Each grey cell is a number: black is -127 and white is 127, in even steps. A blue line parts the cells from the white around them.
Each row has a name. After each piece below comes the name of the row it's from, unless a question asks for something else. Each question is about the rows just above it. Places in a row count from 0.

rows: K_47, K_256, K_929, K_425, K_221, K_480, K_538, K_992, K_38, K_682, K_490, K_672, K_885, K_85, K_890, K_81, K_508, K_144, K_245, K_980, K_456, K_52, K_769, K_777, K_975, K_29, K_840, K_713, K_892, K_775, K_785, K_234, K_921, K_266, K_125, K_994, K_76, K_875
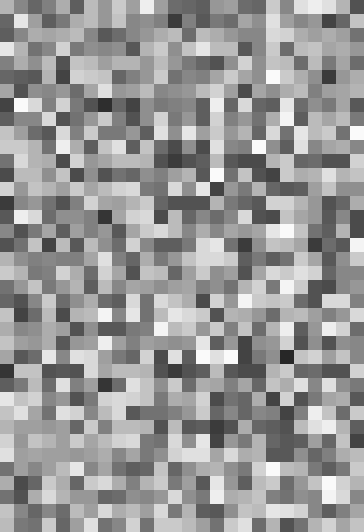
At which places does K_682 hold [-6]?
7 8
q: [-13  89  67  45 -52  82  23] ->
K_52
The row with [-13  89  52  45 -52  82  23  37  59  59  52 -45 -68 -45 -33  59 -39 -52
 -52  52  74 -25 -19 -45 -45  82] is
K_672

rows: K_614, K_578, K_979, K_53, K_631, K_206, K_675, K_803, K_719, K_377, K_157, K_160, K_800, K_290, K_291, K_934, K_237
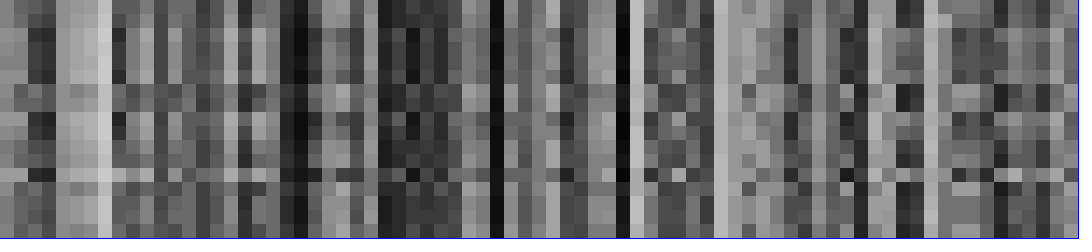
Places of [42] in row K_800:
5 8 10 16 45 72
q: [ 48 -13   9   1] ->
K_803

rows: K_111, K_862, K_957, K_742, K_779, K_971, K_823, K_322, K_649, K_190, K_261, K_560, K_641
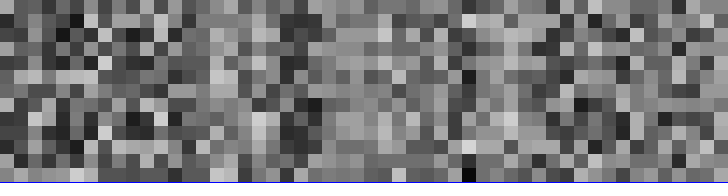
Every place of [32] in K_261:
2 10 32 37 41
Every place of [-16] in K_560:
4 20 27 28 29 30 34 35 39 45 46
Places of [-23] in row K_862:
24 43
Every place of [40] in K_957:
19 29
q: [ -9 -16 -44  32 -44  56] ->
K_322

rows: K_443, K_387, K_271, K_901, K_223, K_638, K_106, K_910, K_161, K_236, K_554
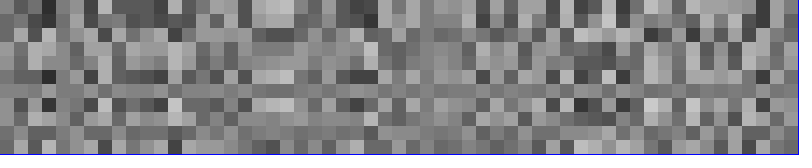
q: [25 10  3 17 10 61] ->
K_901
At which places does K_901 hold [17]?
17 24 38 51
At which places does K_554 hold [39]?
1 6 8 11 13 49 54

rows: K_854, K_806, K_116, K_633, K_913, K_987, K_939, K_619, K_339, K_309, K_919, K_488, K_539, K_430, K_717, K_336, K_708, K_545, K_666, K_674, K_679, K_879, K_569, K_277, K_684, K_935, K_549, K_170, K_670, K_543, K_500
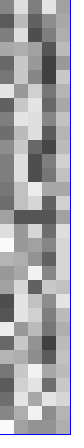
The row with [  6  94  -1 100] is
K_854
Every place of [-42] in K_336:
1 2 3

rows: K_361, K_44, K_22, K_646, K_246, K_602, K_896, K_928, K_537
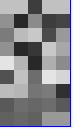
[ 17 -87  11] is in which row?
K_44
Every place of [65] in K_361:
0 1 3 4
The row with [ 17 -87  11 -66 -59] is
K_44
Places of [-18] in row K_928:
1 3
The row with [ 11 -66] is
K_44
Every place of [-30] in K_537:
0 2
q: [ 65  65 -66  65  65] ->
K_361

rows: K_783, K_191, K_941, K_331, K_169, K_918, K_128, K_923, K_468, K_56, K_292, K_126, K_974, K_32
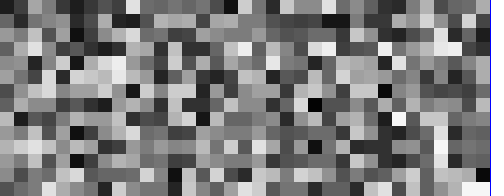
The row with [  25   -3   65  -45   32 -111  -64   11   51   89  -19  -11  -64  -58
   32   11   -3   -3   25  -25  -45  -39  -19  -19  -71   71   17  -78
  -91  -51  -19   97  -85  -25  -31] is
K_56
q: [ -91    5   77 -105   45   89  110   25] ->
K_169
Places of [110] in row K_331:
17 23 27 32
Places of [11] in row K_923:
2 3 10 17 18 25 32

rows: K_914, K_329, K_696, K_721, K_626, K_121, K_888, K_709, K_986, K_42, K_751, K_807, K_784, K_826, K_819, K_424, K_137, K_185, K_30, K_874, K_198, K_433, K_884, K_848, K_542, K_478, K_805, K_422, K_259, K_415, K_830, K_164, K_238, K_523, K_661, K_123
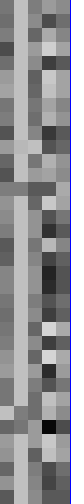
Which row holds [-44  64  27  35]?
K_784
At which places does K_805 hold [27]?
0 2 4
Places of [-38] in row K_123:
0 3 4
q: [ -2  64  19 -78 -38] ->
K_137
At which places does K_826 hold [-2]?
0 1

